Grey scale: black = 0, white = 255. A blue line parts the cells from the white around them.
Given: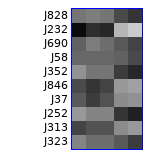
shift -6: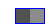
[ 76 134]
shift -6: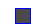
[68]
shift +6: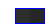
[52 45]
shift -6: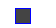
[62]
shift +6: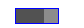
[ 88  88 146]
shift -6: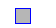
[176]
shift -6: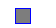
[119]

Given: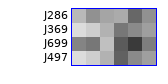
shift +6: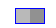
[191 151]
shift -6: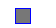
[113]
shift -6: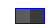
[85 52]
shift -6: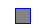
[126]

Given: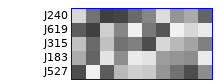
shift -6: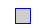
[201]
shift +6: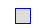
[227]
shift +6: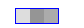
[227 155 177]
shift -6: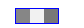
[128 235 114]
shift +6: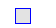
[233]

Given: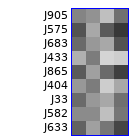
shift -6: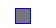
[112]
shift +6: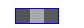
[ 89 174  96]
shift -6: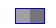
[154 112]
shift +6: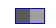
[ 96 166]
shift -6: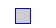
[199]

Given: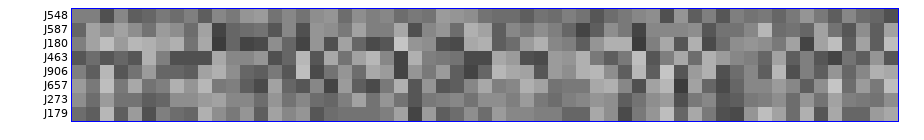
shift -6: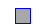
[162]
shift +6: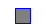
[133]
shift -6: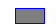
[121 121]
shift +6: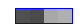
[ 86  80 174 182]
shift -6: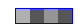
[170  80 143  80]
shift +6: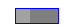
[168 133 133]

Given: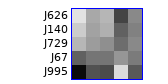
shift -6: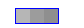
[176 150 137]
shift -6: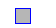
[176]
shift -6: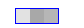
[220 162 176]
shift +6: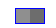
[149 115]
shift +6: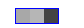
[174 188  74]
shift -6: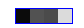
[  5  76  69 213]
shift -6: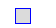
[213]

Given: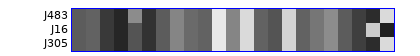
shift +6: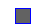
[104]
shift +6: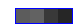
[ 98 104  63  44]
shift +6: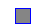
[139]
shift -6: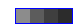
[134  86  57  38]
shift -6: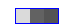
[212  92  78]

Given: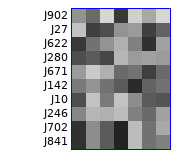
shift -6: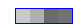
[196 170 100 108]
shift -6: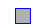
[170]

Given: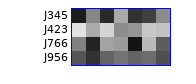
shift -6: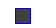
[58]
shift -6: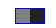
[123  29]
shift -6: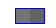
[110  94]
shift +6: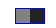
[135  41]
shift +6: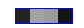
[ 41 169 161  26]

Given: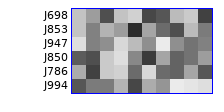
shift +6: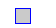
[208]
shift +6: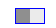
[149 241]
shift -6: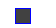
[59]
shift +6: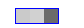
[208 215 113]
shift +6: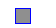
[149]

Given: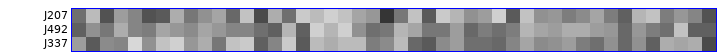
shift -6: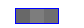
[ 98 119 105]
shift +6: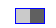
[208 102]
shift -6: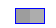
[151 167]
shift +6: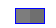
[131 117]
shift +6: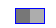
[125 179]

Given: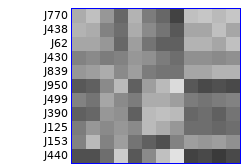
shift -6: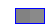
[124 132]
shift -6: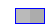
[180 166]
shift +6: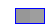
[157 164]
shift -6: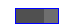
[ 74  74 104]
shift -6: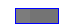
[118 110 110]
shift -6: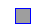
[152]
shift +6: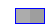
[178 164]

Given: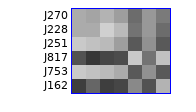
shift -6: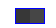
[49 64]
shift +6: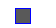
[95]
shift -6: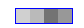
[202 180 109 146]
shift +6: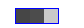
[ 76  82 207]
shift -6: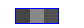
[ 64 131  76]
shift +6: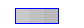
[207 199 192]

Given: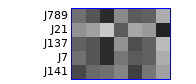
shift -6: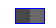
[66 99]
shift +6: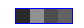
[ 49 152  84 103]
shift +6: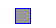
[159]

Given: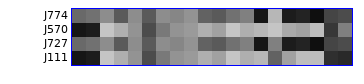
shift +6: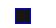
[28]
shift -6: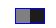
[122  22]
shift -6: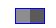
[135  84]
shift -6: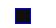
[9]
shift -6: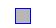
[177]

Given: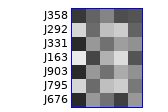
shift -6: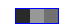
[ 36 146 107]
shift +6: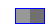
[158 119]
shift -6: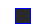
[36]
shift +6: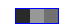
[ 48 158 119]
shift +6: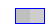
[197 211]
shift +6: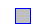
[197]

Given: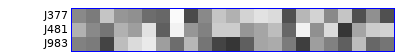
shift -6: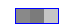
[131 117 191]
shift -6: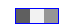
[ 89 236 144]
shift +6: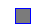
[129]

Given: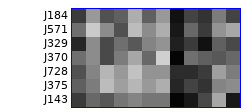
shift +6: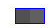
[ 87 102]
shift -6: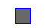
[98]
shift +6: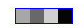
[173 110 214  11]
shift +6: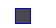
[79]
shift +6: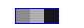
[146 180  30]
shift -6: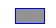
[141 141]

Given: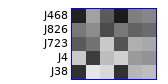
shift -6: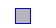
[176]
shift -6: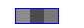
[134  69 114]
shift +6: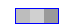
[195 214 160]

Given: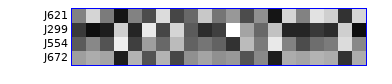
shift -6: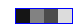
[ 15 124  70 214]
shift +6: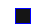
[27]
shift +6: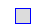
[226]
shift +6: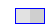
[232 213]
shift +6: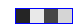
[ 43 239  76 219]
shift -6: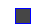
[64]
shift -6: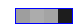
[152 166 158  23]

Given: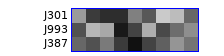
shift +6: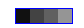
[ 23  73 102 155]
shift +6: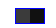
[65 23]
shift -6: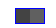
[61 90]
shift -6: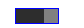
[ 39  39 122]
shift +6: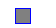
[134]
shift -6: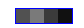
[ 75 116  53  11]

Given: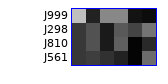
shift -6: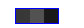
[50 76 20]
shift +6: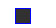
[55]
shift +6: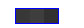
[62 68 55]

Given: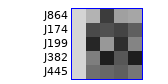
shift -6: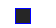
[32]
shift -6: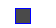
[68]
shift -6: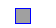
[154]
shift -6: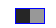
[ 32 146]
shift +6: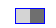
[218 117]
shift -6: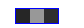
[ 32 146  40]

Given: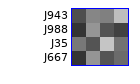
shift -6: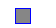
[128]
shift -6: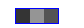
[ 46 143  78]
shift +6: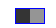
[ 58 155]
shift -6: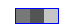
[114  78 191]
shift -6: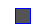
[78]

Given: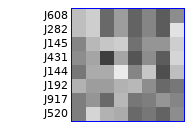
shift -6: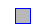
[178]
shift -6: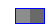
[135  99]

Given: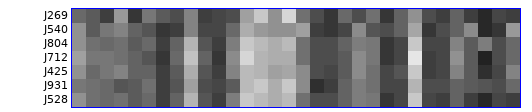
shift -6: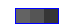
[93 79 48]
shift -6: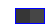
[48 64]
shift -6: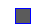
[85]
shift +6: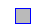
[192]
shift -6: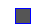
[79]
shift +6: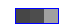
[ 76  83 166]

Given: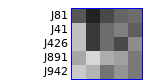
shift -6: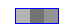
[173 109 142]
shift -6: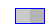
[195 173]

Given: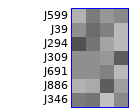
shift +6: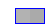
[184 176]
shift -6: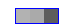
[172 164  87]
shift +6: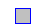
[198]
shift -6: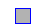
[172]
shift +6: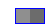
[149 114]
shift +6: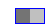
[122 198]

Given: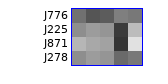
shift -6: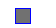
[107]
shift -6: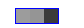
[150 143  53]
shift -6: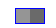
[143 100]
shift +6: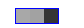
[174 168  59]

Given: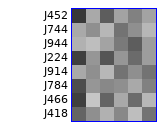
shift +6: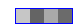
[204 106 175 113]
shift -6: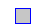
[192]
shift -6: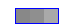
[130 137 163]
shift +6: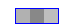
[183 142 196]
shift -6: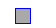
[163]

